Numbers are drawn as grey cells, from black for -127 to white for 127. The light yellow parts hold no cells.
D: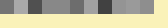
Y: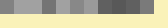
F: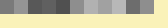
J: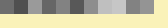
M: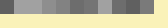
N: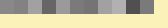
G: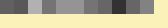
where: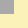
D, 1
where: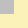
J, 7

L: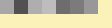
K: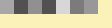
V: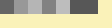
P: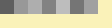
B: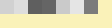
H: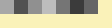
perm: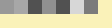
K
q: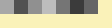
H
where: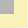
V, 2
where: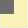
L, 4
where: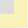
B, 1

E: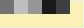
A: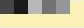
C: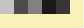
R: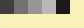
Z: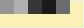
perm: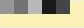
A
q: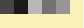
A
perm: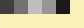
E
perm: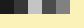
C
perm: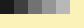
R
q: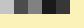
C
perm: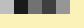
E

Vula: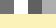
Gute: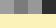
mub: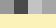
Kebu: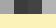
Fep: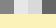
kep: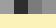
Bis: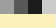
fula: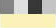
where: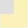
fula, 1
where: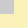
Bis, 3
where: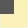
Bis, 1
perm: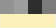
kep
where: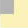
Kebu, 3

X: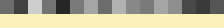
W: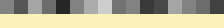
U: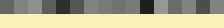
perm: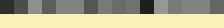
U
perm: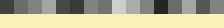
W
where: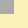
W, 6
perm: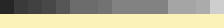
W
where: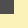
U, 14
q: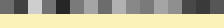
X
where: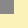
X, 9

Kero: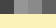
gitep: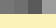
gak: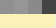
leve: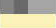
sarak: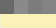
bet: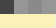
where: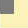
sarak, 2
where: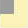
gitep, 3
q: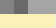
leve
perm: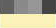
Kero
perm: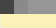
bet
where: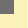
gitep, 1
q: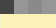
bet

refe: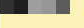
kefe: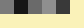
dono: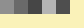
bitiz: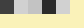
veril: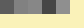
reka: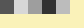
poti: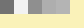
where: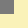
kefe, 0
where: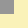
refe, 3
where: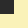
bitiz, 3

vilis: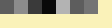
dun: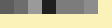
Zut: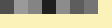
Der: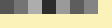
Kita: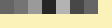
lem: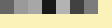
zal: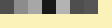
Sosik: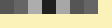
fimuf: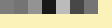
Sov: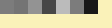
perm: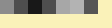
zal
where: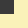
vilis, 2
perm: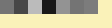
fimuf
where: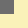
dun, 1
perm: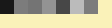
Sov

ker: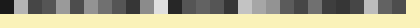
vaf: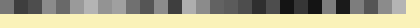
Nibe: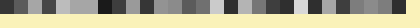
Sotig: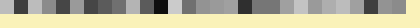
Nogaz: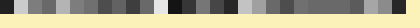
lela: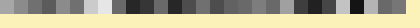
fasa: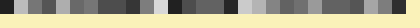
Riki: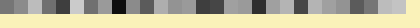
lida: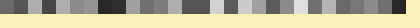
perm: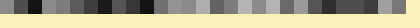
vaf
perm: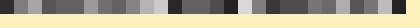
fasa
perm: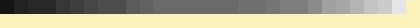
Nogaz
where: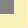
fasa, 19
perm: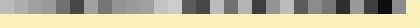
Sotig

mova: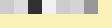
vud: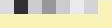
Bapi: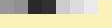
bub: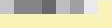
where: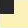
Bapi, 2
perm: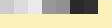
Bapi
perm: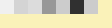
mova
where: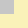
bub, 0
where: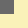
bub, 3
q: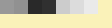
Bapi
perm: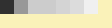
mova

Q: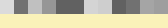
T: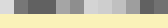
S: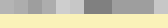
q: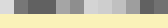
T
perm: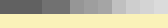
Q
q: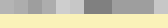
S
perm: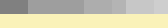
S
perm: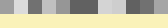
Q
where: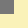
T, 1
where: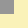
Q, 3

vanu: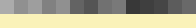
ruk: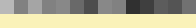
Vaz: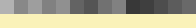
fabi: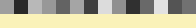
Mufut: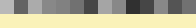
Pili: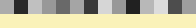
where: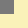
vanu, 8
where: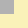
Vaz, 0

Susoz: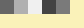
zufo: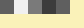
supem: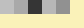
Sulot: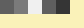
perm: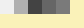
Susoz
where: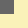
Susoz, 0
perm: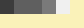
zufo
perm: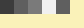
zufo
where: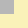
supem, 3

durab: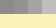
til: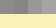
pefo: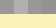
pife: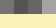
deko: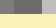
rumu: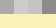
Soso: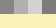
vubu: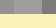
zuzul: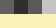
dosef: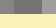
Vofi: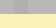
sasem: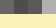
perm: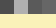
sasem
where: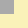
rumu, 0

